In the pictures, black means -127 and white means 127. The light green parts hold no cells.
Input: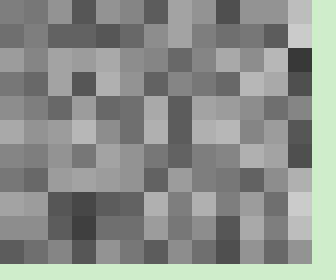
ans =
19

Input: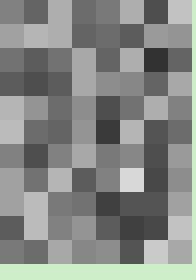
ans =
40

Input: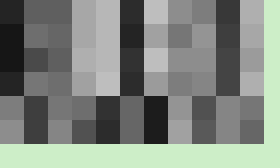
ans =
-25

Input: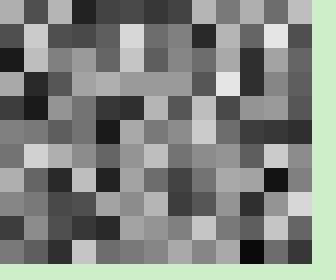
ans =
-72

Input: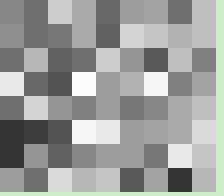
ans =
55
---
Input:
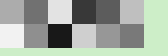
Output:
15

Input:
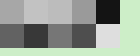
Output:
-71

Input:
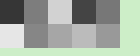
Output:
6

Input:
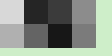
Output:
-27

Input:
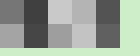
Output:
-57

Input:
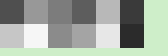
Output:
118
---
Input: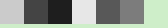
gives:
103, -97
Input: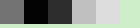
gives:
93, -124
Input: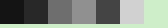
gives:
81, -107
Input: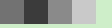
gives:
73, -68
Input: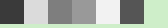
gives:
114, -69
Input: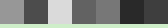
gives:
90, -86
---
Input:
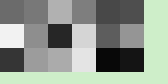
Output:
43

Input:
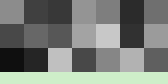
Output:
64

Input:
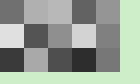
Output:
-49

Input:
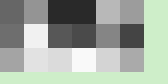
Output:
91

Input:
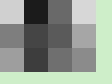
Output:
-16

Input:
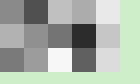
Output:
119
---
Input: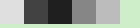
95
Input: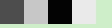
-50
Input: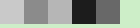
73
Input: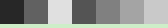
-88
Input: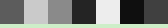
-35
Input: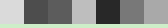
90
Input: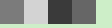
-4
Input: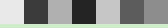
105
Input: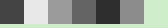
-59
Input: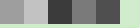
30
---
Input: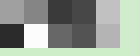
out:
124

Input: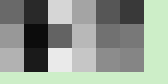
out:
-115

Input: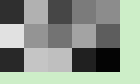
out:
20

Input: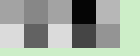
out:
-29

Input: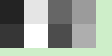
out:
127

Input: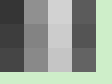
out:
3

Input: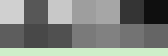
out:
-55
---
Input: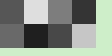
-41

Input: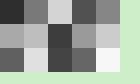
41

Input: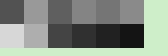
-45

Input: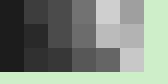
-99

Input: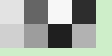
99

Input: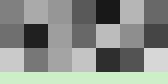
-16

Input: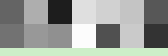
-27

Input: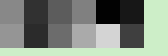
8
